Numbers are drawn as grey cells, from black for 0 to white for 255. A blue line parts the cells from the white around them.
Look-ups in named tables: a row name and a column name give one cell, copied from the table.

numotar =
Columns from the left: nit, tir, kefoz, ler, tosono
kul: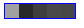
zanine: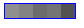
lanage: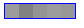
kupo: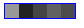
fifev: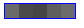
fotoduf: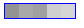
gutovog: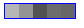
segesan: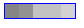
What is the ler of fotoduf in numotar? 207
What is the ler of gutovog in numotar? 109
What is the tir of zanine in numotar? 131
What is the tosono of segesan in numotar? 210
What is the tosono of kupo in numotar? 76
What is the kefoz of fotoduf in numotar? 160
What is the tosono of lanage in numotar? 151
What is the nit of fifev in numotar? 106
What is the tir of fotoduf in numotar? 168

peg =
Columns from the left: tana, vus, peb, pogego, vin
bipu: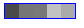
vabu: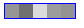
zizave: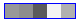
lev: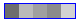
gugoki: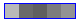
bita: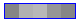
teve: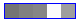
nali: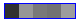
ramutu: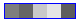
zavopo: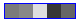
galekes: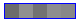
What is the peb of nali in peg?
121
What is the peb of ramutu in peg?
201
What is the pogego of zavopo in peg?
55
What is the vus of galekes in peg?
144
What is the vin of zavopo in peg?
102
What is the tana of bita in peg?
133
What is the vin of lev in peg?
210
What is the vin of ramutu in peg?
94
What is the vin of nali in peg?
157
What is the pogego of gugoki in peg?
124
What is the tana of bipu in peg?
74

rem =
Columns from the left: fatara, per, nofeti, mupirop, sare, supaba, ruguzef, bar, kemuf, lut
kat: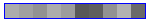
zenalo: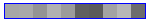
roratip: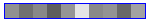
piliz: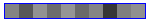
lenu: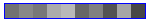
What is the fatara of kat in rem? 172
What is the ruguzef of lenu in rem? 128
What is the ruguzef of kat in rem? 95
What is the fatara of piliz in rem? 132
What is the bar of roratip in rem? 147
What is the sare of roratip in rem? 149
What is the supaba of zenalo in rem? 95
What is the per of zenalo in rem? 169
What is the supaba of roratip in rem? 229
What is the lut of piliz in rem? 144
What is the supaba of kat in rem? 88
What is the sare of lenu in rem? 185

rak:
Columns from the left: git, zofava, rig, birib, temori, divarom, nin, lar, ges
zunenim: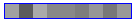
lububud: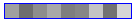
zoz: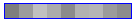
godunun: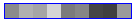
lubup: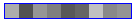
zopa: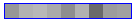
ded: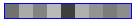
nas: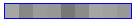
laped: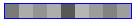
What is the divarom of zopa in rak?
177
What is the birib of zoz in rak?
171
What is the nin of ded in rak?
147
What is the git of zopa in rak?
151
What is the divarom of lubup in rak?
101
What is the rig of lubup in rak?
150
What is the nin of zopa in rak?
106
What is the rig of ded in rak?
131
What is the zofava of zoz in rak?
156
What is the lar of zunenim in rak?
120
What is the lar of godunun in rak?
63
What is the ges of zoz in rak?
140
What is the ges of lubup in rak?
148
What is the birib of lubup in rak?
127

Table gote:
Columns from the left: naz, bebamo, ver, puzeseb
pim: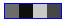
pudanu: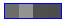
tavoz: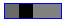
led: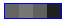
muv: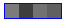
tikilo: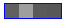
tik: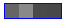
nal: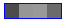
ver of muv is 114
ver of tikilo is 90
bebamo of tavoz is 3
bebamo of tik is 137
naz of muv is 123
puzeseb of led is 32
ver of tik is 74
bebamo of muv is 62
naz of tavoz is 105
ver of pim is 201
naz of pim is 108
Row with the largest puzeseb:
tavoz

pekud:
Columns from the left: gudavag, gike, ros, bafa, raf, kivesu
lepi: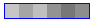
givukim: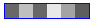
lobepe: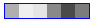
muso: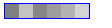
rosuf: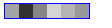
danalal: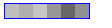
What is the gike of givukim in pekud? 191
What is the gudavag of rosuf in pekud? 164
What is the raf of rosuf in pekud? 180
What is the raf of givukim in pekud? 164
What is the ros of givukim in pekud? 103
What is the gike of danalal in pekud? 174
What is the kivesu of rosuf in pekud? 153
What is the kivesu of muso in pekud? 212
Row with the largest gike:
lobepe

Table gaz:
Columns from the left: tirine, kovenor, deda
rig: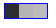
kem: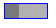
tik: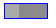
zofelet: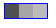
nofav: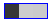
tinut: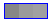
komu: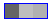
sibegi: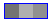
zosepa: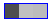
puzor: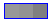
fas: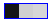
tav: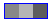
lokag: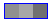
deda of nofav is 203
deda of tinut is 161
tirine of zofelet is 80
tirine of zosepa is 78
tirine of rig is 45
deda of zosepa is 188
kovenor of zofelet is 166
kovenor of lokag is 167
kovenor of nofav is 205
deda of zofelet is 187
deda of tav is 93
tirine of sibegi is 115
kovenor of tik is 138

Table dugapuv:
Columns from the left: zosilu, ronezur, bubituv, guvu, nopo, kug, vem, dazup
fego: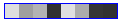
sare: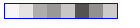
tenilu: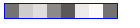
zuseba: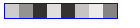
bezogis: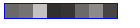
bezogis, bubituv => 194
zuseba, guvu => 223
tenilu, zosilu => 115
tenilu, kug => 235
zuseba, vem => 235
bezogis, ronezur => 115
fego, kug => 172
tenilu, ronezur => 205
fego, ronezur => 159
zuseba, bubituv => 50
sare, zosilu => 246
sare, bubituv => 173
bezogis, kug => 106
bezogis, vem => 139
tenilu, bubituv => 222
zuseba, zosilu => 205

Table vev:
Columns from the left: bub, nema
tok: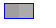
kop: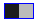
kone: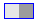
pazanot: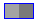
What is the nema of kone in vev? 156
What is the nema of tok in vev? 171
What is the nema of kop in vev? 187
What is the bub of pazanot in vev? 163
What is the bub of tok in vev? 159
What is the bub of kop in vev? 28
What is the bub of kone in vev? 230
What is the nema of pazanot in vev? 122

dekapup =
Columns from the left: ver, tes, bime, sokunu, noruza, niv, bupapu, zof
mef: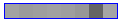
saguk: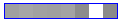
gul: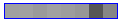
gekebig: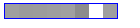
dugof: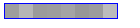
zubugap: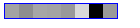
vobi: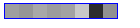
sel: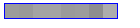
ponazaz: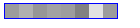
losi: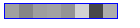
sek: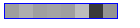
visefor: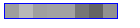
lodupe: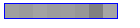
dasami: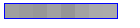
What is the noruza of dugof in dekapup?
164
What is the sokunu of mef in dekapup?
161
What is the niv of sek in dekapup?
189
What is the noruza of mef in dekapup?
158
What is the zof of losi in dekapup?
173
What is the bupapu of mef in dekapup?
100
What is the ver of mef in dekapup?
162
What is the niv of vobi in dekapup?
200
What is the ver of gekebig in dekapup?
159
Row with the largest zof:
dugof

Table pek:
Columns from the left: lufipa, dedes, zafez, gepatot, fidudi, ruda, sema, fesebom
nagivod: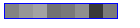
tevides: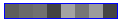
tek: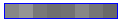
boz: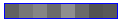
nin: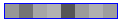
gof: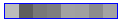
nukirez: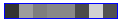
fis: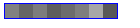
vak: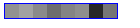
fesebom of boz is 88
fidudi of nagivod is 121
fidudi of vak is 132
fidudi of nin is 86
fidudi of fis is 108
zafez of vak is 138
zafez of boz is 133
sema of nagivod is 57
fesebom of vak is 118
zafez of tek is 120
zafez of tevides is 112
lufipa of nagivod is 131
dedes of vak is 162
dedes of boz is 119
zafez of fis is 124
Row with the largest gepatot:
nin

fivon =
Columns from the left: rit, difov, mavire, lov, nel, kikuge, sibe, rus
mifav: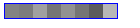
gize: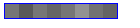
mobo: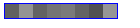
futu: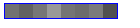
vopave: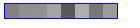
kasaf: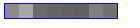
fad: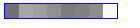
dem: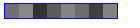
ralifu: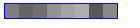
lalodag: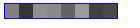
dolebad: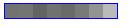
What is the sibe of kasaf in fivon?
128
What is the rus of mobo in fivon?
150
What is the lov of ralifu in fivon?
146
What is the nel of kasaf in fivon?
98
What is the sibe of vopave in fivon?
119
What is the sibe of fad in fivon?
141
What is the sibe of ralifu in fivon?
88
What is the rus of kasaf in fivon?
114
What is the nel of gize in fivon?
118
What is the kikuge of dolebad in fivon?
121
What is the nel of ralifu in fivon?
164
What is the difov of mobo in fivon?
148
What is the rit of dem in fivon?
112
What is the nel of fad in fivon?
124
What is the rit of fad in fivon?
113
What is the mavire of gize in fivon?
118
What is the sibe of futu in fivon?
123
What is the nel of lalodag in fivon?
99
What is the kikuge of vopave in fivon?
174

